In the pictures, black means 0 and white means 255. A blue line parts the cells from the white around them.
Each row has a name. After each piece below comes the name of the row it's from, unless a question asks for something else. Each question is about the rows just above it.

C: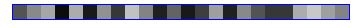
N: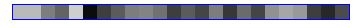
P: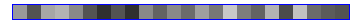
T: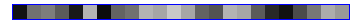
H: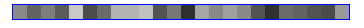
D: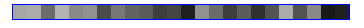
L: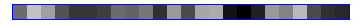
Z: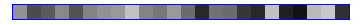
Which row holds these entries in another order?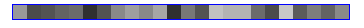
H
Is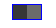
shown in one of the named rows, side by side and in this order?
yes
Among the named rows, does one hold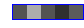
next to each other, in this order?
no

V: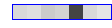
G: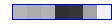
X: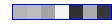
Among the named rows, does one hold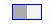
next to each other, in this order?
no
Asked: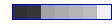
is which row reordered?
X
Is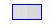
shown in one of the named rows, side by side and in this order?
no

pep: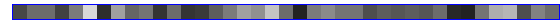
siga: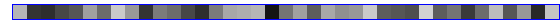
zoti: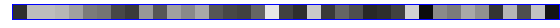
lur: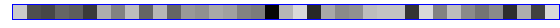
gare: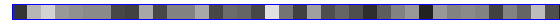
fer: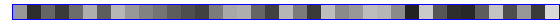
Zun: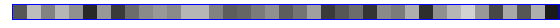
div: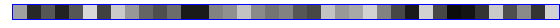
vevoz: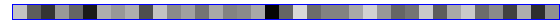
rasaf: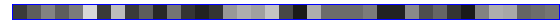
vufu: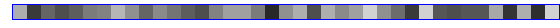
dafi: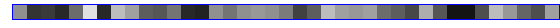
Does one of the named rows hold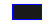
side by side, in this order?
yes
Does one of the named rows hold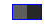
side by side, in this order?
yes

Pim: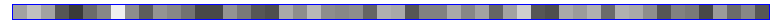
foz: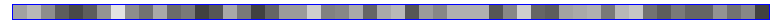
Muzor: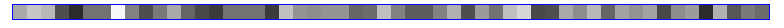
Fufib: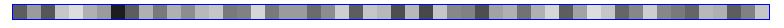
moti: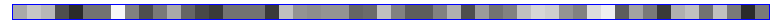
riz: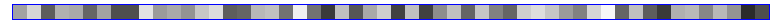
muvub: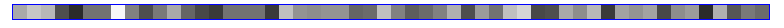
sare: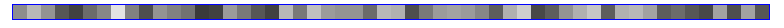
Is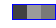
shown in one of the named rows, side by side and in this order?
yes
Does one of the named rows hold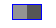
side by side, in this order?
yes
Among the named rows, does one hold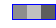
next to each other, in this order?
no

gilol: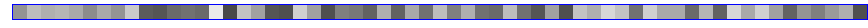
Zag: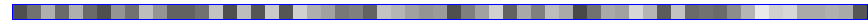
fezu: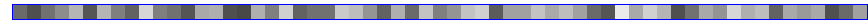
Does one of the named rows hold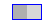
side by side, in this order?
yes
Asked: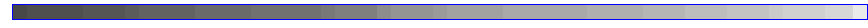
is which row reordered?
Zag
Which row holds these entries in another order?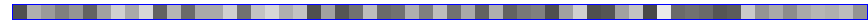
gilol
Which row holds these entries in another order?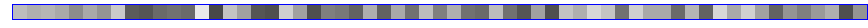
gilol

